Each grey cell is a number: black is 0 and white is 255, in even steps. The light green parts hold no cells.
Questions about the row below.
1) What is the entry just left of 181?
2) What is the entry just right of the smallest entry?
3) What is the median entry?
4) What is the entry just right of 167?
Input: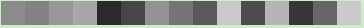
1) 76
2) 70
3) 131
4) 42

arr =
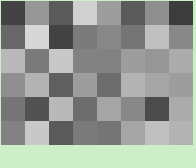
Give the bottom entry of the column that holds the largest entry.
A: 200
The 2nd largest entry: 208
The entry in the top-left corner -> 67
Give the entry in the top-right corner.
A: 60
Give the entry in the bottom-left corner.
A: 130
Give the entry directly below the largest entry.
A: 123
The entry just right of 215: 67
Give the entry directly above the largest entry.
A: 150
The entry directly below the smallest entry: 136
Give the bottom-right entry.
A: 179

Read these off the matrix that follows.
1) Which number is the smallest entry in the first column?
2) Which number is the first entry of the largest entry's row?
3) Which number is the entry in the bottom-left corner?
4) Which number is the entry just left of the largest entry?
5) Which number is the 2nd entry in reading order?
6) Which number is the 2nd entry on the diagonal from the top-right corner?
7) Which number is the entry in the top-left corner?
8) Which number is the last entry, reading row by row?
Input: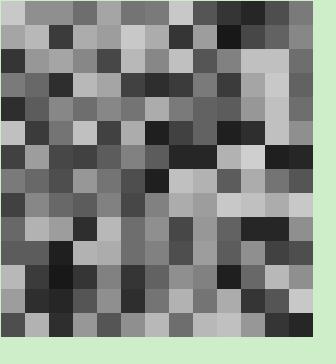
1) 46
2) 65
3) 78
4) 178
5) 143
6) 98
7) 200
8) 38

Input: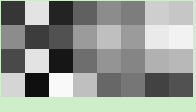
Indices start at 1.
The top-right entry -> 198
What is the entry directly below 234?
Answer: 177
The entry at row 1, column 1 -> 54
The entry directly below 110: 191
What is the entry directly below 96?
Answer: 155
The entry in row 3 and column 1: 73
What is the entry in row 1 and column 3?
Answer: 35
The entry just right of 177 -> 184
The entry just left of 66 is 118
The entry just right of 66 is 81

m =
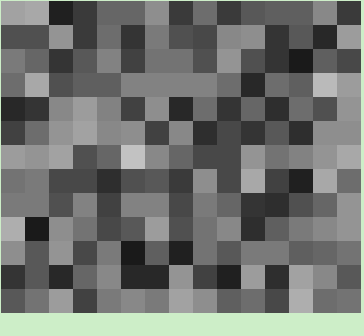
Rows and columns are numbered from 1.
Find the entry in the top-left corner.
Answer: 162
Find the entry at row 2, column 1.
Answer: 80
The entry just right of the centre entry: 72
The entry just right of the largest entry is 136
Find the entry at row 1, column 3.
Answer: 32
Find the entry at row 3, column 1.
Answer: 122
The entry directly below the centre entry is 58
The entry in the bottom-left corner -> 88
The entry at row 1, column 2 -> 168
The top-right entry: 58
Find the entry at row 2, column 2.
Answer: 80
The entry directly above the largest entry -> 142
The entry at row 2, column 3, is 148
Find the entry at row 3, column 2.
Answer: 102
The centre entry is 102
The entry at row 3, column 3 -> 52
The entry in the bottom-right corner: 115

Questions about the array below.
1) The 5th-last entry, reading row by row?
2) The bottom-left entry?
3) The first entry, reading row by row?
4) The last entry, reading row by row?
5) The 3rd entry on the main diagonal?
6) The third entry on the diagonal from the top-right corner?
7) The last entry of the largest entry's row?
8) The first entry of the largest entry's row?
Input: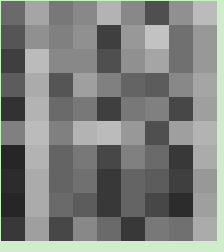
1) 106
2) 56
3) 106
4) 171
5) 136
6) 165
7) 152
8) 85

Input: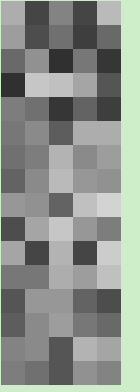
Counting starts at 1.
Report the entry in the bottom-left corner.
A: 125
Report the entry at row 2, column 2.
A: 77
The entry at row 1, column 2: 69
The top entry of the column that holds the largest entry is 186
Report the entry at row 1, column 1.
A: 173
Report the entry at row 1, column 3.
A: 131
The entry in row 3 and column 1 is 105
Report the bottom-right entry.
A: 131
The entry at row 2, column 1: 157
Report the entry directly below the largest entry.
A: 125
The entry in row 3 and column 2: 145
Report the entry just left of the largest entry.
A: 192

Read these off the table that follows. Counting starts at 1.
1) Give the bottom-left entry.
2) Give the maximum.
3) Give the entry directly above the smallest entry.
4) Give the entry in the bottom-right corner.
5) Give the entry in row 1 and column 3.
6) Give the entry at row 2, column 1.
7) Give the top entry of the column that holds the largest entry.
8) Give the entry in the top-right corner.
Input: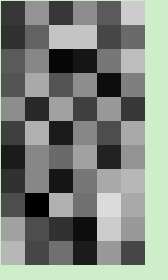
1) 183
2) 219
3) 135
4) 70
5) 55
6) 49
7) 90
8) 204

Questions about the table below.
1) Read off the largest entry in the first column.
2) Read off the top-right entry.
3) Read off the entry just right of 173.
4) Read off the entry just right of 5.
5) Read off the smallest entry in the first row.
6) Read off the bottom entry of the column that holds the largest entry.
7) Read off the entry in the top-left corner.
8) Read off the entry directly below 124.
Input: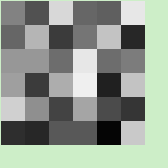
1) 208
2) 231
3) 239
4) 201
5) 81
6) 88
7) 130
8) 195
